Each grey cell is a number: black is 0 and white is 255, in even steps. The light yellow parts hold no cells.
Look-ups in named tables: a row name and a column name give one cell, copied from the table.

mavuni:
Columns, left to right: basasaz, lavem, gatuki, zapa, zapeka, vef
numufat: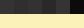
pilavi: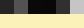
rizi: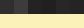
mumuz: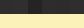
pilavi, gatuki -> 9
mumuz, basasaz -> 46
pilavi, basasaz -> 37
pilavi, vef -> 197
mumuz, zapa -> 45
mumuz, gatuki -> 36
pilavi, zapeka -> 48
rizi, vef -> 36
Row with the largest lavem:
pilavi

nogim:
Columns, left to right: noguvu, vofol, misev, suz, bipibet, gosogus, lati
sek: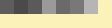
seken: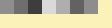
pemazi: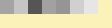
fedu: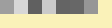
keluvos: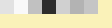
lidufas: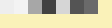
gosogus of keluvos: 179
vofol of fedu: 215
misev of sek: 90
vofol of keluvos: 249
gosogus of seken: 98
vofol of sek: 74
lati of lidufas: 106
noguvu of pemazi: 164
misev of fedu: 96
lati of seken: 141
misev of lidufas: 167
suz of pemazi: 161
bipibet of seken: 174
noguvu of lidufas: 238
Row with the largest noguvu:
lidufas

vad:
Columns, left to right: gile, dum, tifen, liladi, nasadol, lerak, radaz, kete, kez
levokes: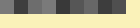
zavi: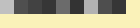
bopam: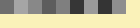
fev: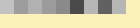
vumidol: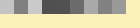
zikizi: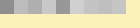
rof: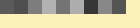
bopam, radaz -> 154
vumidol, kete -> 130
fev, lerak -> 74
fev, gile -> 194
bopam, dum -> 165
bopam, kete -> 52
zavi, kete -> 78
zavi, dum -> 79
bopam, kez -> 142
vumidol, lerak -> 108
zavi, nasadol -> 107

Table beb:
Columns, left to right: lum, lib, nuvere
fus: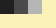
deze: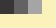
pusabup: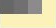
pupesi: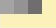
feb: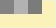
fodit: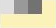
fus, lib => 74
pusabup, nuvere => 139
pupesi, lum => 164
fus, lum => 32
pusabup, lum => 103
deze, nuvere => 165
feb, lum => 131
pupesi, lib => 147
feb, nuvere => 123
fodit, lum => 223
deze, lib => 98
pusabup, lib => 112
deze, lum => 54
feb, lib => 178

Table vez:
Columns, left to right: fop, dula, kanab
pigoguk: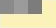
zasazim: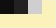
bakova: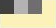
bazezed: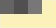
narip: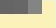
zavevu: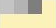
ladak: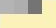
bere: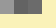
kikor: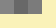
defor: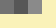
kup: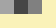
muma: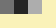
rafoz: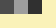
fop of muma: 114
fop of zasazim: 14
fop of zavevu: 196
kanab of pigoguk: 124
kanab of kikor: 123
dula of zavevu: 179
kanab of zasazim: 207
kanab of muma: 173
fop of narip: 101
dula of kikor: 104
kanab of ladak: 116
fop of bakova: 64
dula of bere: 99
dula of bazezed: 80
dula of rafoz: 157
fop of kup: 164
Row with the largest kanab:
zasazim

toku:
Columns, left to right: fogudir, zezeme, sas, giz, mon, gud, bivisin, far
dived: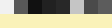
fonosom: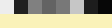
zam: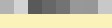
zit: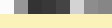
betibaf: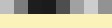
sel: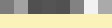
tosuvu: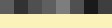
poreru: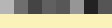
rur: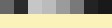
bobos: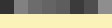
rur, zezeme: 43
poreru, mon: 87
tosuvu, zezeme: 50
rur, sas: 198
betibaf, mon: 78
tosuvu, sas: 79
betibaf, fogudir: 192
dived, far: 92
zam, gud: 152
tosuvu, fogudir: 93
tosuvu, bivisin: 26
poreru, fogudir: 182
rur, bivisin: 35
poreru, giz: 96
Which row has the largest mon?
rur

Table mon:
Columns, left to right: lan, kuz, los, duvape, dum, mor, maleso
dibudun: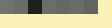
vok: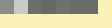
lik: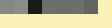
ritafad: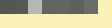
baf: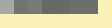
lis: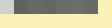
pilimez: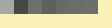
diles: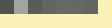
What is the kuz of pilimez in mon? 71
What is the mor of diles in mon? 103
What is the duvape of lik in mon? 110
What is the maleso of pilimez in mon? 110
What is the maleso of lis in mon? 105
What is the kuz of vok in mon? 202
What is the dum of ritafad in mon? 100
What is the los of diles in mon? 90
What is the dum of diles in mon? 104
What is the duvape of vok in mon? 104
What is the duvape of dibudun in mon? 108
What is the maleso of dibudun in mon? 99
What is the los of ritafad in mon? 183

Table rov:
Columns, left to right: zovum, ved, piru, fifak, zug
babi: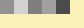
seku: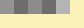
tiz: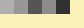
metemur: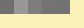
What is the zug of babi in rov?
75
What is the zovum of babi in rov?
146
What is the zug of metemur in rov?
114
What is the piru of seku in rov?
140
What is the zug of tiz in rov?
49
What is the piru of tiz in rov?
85
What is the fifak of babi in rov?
160
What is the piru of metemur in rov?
125
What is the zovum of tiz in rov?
175
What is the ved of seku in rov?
109
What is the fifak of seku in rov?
109
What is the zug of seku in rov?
180
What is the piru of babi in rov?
127
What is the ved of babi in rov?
210

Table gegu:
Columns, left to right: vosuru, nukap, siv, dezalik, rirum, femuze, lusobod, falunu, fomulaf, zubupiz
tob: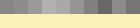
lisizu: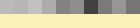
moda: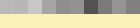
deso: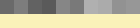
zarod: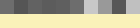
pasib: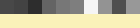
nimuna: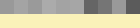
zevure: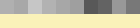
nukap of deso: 125
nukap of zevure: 168
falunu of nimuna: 117
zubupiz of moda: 128
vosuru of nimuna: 153
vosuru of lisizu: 186
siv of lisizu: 193
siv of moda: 199
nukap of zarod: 85
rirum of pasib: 119
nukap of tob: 141
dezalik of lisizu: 172
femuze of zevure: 159
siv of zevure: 198
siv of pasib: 45
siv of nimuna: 154
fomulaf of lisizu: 150
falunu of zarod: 153
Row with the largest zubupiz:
zarod

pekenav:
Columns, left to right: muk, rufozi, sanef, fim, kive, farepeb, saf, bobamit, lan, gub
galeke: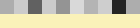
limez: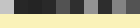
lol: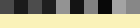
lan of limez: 131
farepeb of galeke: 217
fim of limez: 41
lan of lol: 163
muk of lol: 73
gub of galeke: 173
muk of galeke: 173
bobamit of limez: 45
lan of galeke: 36
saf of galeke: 180
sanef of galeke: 97
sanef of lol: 76
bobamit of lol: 8
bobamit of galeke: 206
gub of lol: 135
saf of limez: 147

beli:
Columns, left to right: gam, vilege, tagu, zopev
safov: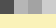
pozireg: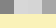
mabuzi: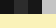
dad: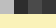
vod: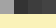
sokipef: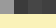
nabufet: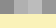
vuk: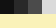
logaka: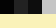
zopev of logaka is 197
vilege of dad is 45
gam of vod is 163
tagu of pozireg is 213
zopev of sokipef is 64
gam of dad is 190
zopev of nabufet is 151
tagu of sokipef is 70
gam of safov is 79
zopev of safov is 205
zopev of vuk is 218
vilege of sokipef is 59
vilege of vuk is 41
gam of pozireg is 131
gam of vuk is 17

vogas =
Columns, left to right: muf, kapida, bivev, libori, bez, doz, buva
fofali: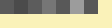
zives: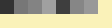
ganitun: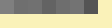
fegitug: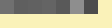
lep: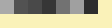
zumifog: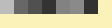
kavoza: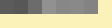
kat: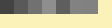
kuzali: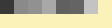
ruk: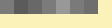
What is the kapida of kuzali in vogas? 138
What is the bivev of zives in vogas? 131
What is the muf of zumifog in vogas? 188
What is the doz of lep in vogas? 160
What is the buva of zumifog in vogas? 49
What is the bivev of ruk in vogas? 104
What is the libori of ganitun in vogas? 99
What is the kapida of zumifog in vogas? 103
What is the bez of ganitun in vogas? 110
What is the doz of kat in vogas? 130
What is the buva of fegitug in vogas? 76
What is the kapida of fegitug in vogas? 95
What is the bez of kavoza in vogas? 135
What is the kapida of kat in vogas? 89
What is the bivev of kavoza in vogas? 108
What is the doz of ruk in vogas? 122
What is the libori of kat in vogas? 142
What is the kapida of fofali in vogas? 75
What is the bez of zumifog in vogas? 130

